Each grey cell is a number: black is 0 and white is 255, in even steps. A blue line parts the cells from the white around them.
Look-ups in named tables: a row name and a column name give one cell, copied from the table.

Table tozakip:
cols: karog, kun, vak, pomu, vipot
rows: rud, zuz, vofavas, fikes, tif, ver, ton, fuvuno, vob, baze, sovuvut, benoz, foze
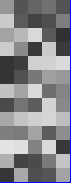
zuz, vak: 67
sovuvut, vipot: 56
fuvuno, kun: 116
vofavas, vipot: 49
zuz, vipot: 126
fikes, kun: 138
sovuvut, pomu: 218
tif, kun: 61
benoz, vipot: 196
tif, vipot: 218
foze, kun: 169
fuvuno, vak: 92
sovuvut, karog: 227
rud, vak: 101
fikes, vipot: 59
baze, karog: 126
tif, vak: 208
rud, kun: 84

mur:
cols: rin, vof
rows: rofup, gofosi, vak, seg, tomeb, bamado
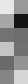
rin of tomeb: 106
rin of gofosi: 167
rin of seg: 197
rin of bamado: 133
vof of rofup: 152
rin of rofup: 232
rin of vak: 114
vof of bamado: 213

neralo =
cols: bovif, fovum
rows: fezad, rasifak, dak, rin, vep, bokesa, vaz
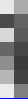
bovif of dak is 216
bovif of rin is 102
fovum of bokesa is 66
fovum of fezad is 170
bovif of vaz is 235
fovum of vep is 59
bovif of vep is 142
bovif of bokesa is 182

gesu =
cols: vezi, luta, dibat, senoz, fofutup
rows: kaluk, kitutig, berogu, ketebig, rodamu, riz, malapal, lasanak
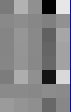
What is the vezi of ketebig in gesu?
133
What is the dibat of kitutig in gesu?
135
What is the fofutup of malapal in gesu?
138
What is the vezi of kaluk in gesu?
122
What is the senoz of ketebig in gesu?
101
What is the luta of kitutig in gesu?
141
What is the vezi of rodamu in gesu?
134
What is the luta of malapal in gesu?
138
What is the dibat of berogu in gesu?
137
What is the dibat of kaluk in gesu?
144
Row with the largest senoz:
malapal

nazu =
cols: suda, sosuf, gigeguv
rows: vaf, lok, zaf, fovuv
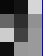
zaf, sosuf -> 65
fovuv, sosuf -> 152
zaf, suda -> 205
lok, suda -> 102
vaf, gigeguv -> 214
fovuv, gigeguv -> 154
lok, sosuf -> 47
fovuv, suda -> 14
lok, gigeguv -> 145
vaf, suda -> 8
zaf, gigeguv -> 154
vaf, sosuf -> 19
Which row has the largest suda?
zaf

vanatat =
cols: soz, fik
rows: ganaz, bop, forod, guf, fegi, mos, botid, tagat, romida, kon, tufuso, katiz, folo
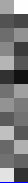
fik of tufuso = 176
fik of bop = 70
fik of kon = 87
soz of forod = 109
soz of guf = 136
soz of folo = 227
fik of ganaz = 254
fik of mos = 18

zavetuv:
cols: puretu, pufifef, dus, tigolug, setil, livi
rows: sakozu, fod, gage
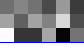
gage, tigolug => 166
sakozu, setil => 153
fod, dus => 163
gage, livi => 115
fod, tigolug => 129
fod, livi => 78
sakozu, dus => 114
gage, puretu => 252
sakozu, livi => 59
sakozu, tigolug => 74

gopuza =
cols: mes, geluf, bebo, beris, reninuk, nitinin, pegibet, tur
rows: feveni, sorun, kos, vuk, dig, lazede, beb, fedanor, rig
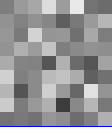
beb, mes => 181
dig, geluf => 132
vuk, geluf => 175
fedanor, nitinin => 137
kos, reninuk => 151
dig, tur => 163
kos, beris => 149
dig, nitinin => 107
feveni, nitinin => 233
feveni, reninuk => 156
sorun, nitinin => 121
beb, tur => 148
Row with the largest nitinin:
feveni

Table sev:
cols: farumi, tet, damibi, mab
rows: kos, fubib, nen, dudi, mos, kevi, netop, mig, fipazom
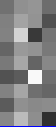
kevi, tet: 92
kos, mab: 109
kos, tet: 144
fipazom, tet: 187
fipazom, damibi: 142
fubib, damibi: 147
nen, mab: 116
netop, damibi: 111
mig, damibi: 137
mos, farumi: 121
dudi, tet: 153
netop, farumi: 130

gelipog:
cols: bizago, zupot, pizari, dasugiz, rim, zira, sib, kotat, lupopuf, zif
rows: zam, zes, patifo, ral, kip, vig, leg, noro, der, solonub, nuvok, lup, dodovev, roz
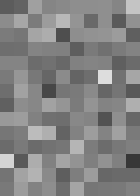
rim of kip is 104
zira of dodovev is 126
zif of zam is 196
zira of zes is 148
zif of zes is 145
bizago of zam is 92
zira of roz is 165
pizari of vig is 120
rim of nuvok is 118
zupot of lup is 89
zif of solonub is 122
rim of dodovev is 94
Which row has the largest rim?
zes

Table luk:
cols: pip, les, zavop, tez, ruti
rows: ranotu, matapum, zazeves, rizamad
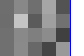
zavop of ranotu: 111
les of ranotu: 136
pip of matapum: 109
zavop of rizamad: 104
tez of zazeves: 140
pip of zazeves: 112
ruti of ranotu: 83
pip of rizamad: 112
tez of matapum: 159
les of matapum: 196
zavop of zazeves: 127
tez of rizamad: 69

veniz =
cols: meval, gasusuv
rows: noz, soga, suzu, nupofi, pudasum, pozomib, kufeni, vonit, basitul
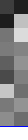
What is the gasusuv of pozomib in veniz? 127
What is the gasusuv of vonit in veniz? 147
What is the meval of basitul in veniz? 141
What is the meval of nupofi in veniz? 123
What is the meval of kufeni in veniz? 198
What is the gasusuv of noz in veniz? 31
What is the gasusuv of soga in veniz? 192
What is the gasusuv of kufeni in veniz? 111
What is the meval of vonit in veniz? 121
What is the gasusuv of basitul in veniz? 109
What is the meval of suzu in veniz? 117
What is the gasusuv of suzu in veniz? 219
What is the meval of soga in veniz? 29

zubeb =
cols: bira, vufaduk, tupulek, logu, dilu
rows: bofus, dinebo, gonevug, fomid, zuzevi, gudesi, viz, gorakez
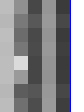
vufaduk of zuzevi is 219
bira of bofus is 189
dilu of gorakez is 62
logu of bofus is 149
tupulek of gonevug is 73
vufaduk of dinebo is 121
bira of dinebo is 183
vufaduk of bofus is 144
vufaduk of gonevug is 108
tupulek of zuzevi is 70
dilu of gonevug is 59
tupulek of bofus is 71
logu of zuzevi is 148
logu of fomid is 152
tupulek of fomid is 75
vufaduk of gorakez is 112
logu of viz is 152

